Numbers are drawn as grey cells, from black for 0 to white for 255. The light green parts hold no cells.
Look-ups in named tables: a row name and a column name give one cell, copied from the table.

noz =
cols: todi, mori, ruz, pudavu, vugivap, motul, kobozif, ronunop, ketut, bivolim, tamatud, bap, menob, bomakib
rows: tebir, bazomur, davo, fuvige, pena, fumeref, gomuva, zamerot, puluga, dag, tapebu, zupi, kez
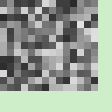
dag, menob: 132
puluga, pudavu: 186
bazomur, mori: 154
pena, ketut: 185
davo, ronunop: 55
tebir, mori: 141
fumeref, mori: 70
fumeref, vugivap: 159
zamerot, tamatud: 59
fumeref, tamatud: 81
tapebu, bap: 89
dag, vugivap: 163
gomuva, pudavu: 70
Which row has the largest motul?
bazomur

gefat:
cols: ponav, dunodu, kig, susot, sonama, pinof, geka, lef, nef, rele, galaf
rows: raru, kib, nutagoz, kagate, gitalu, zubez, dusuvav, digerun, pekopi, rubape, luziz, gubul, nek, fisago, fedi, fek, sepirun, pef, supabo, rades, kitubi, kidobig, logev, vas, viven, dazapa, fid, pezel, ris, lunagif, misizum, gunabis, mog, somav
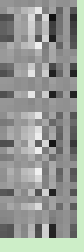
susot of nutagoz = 154
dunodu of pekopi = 156
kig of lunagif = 153
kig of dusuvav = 155
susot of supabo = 179
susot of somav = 136
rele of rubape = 152
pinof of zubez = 85
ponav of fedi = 150
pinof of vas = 170
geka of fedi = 138
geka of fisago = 204
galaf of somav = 88
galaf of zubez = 78
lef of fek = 151
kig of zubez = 163
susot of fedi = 143
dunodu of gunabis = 135
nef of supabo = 103
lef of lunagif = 162

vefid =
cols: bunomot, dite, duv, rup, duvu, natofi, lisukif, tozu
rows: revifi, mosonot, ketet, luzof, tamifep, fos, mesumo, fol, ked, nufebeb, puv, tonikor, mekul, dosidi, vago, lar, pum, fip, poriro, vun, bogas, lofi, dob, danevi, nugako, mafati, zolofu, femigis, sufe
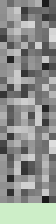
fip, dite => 82
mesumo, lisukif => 83
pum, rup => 186
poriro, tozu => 169
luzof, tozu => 104
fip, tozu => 137
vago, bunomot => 133
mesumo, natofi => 207
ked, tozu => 114
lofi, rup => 79
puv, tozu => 107
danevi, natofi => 116
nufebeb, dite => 153
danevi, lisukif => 184

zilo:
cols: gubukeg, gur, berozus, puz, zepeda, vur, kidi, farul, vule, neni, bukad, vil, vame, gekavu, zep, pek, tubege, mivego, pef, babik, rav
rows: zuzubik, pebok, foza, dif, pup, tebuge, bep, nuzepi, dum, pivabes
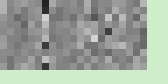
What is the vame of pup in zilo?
181
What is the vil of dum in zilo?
151
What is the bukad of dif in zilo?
129
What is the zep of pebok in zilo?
140
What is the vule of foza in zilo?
116
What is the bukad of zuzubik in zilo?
142
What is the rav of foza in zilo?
170
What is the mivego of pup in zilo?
149
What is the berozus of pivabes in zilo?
147
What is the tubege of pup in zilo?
156
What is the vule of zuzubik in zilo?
140
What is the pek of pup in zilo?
63
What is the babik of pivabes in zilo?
169
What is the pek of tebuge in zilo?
157
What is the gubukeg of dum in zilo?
136
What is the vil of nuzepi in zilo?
127
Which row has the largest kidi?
foza

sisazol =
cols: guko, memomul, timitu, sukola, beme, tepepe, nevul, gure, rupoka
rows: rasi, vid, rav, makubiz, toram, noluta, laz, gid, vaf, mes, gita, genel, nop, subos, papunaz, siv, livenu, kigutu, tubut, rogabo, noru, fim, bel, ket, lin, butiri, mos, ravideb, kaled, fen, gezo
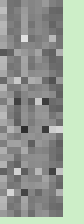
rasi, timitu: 112
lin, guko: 97
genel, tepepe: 166
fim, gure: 114
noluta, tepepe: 125
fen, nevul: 126
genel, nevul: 108
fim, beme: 123
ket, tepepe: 141
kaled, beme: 121
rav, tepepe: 134
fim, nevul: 130
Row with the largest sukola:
noluta

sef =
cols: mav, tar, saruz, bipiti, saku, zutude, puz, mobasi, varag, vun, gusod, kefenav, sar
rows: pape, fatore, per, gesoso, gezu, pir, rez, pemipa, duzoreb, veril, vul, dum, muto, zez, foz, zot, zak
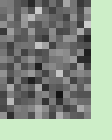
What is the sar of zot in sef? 138
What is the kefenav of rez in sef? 84
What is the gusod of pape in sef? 117
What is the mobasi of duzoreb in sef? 117
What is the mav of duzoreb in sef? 135
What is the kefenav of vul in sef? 136
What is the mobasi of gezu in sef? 140
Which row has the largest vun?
pape

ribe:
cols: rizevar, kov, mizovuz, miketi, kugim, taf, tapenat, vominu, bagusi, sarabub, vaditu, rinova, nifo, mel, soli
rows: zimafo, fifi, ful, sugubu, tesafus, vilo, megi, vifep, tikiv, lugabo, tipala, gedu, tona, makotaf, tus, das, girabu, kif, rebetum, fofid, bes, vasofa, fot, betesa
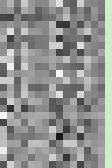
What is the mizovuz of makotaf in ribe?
117
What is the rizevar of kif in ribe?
72
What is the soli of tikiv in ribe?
137
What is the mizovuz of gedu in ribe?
98
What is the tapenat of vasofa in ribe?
167
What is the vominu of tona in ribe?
186
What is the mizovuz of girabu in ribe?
135
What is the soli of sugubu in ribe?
146
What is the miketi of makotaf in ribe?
199
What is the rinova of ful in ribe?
142
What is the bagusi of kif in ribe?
138
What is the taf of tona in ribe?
100
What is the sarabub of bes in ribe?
202
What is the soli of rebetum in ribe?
158
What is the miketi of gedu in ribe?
173
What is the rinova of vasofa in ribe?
178

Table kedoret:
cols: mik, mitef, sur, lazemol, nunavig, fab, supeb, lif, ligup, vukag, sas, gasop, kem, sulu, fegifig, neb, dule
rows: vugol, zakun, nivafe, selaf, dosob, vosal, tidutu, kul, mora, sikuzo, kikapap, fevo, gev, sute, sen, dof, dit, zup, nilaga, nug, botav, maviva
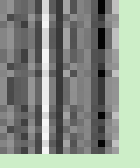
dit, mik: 133
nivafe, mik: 141
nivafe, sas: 143
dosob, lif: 91
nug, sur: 100
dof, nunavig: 134
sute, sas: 143

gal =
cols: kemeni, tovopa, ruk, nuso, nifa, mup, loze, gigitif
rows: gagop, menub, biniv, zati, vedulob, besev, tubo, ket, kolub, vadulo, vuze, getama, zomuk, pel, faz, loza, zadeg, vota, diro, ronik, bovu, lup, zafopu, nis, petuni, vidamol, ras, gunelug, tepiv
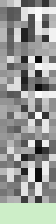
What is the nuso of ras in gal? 226
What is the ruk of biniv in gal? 95
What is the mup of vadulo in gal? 250
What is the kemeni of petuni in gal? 183
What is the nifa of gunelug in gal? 130
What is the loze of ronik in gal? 129
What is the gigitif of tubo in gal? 168

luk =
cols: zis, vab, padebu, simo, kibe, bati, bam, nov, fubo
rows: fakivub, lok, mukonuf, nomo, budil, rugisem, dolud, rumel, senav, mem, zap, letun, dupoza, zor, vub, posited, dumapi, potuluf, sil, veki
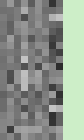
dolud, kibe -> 116
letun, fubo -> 146
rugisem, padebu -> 106
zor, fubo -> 49
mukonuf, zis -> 124
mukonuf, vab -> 111
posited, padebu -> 117
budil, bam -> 139
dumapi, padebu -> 118
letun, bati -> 156
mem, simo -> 81
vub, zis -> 108

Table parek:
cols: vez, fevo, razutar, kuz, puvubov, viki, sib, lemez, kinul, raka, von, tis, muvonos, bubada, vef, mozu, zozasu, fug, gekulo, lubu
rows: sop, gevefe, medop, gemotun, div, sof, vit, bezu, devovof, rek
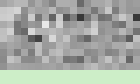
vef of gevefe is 158
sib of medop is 168
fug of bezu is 167
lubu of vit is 172
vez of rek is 146
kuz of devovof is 139
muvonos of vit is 161
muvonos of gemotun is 152
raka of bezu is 164
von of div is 175
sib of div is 178
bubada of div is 208
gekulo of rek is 162

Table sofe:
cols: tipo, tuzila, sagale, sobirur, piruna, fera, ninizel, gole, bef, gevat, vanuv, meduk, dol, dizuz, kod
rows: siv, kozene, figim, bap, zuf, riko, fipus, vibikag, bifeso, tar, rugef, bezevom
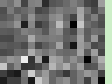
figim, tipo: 86
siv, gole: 85
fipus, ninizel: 94
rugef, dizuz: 135
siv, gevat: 106
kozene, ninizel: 80
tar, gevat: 173
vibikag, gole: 134
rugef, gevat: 57
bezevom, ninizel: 160
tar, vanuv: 122

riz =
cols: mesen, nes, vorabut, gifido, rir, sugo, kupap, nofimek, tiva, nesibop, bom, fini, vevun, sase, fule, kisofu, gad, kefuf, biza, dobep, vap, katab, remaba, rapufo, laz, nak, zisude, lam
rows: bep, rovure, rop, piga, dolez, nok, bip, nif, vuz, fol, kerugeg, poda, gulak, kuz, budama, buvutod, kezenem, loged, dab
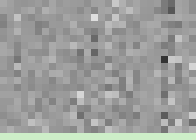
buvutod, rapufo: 162
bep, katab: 153
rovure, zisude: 159
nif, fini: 115
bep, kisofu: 150
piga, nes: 150
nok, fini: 149
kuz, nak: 161
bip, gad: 152

